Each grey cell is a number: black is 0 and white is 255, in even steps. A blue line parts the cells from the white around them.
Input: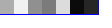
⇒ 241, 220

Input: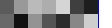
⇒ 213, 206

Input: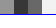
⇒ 242, 149

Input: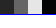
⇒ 230, 101

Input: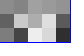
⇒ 238, 223

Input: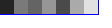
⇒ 225, 170

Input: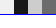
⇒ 240, 205

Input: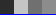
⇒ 196, 140

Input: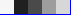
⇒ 246, 215
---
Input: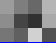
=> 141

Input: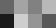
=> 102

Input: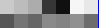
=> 202

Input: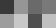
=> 57

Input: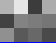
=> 66

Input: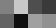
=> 129
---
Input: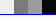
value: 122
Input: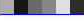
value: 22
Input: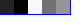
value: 1
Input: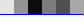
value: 147
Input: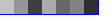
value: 150
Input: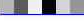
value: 92
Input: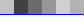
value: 65
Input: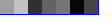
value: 194
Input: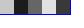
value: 28
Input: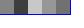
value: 62
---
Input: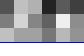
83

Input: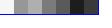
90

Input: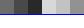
108

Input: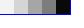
166

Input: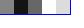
132

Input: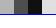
181

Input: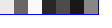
76

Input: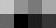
54

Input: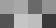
105

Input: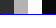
179
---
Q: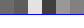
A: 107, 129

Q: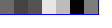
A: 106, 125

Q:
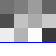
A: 114, 57

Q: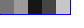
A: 116, 199

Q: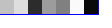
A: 193, 10

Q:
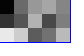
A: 4, 186
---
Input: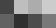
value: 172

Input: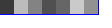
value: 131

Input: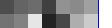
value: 108

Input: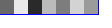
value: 42

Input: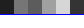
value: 92

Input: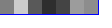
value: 89

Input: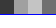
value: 196

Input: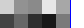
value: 138
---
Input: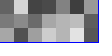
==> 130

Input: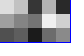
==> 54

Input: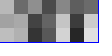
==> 135

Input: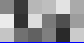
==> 190

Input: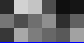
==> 77

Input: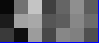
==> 101

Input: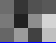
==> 53

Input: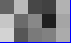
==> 71

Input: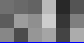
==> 186

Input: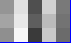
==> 79
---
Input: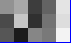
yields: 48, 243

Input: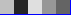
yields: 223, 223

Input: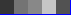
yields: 136, 198

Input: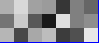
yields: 25, 231

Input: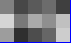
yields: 170, 213

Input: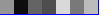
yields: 78, 217
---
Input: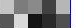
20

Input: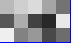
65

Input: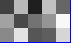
115

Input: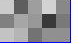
152

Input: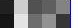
109

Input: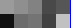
116

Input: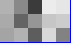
150

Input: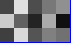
35

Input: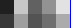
83

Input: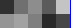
127
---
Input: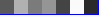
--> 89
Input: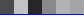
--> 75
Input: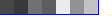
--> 71
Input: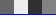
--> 102
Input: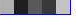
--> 175
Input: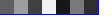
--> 95
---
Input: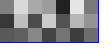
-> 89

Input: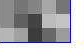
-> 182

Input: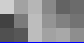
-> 80

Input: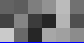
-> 202

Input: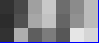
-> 50

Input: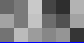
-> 115

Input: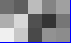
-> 240

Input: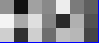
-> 207

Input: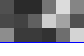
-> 141
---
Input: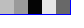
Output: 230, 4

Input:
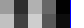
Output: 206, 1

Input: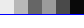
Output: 236, 9

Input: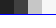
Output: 246, 34

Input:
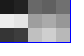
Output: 237, 26

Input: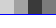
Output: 210, 58

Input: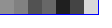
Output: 216, 31
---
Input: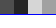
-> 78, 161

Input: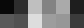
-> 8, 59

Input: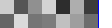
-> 205, 109

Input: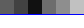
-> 94, 193

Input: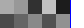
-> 171, 145

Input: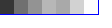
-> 54, 253

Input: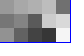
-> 153, 245

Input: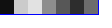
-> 16, 108

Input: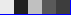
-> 235, 61

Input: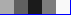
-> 172, 249
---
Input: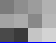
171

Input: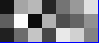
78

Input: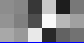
249

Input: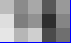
146

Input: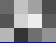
210

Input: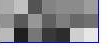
125

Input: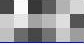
185

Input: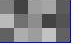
141

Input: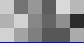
101

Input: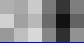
106
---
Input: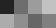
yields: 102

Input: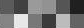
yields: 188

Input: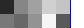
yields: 245

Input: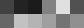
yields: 116

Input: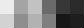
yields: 23

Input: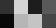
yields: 196
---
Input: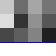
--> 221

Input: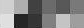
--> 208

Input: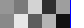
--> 150

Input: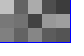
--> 120

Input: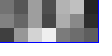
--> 129

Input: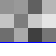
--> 196

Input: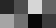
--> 38
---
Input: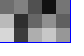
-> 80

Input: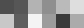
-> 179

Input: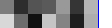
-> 84

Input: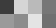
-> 186

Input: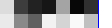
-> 34

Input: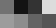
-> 51
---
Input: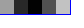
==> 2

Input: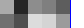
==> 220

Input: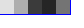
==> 59

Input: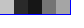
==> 22

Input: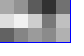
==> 155

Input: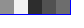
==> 45

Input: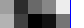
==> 2

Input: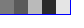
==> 186

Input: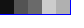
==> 106

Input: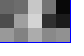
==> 172
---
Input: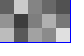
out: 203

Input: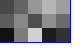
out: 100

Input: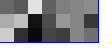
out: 89

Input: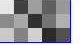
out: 65

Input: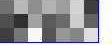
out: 183

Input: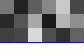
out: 33

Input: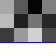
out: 89

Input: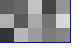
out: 103

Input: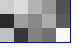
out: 220
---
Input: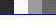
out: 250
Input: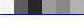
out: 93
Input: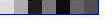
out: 172
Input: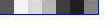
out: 243
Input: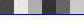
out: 232
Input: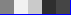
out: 241
